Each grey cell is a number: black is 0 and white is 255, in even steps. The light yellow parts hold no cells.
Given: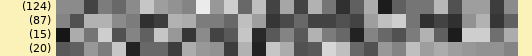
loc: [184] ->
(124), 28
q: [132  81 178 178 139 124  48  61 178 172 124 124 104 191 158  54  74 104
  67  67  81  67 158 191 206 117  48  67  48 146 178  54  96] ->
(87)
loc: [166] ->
(124), 17
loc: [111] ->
(15), 32
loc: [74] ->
(87), 17

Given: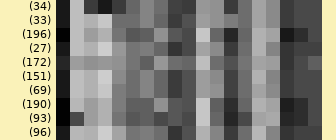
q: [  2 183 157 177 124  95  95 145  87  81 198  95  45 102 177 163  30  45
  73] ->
(190)
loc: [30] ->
(190), 17
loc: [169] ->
(93), 16
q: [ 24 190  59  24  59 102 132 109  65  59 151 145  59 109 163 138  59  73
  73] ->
(34)

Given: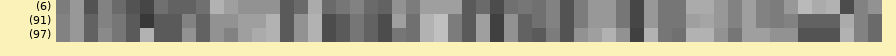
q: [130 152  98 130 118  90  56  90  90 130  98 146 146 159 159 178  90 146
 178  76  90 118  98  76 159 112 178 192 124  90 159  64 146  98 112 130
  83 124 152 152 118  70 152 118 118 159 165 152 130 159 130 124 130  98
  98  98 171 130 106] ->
(91)
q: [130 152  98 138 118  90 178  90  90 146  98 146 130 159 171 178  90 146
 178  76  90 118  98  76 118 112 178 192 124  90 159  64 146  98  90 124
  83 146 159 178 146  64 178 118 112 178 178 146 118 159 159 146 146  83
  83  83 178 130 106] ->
(97)
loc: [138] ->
(97), 4
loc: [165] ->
(91), 47

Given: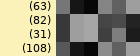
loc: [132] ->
(63), 4
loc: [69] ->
(82), 4
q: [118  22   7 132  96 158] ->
(63)

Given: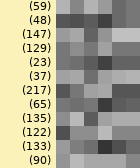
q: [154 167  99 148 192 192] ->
(147)
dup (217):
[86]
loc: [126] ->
(133), 2
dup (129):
[119]
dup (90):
[167]
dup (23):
[99]
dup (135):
[173]

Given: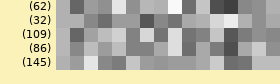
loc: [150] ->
(145), 8
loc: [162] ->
(109), 3
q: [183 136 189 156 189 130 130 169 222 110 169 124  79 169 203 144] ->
(86)
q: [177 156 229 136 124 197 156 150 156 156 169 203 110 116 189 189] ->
(145)

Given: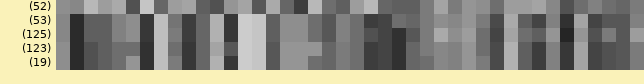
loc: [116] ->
(53), 9
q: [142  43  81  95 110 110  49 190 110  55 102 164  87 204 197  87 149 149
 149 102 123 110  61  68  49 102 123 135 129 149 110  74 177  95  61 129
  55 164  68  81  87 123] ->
(123)

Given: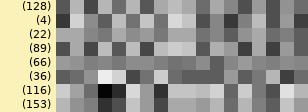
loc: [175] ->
(89), 12
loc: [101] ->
(116), 13
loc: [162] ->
(116), 2

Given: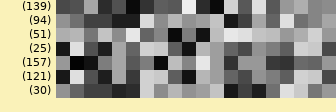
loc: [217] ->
(94), 7
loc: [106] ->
(157), 18
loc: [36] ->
(30), 5
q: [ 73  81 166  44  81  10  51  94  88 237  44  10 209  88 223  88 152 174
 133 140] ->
(139)

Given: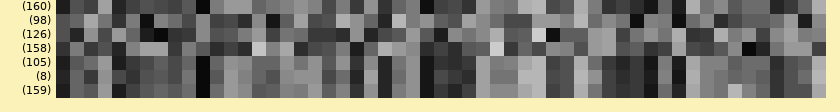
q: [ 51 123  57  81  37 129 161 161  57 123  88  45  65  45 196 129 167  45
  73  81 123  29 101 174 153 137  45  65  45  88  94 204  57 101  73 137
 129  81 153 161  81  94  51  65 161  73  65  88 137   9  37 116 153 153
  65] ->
(158)
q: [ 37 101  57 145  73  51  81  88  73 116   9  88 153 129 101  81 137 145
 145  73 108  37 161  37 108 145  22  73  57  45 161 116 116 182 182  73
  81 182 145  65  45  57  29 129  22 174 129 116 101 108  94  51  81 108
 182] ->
(8)

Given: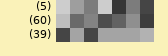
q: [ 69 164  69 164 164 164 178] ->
(39)
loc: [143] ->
(60), 6
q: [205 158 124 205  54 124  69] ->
(5)

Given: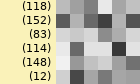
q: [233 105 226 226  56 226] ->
(114)
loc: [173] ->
(83), 5
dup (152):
[179]
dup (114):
[226]
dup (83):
[214]

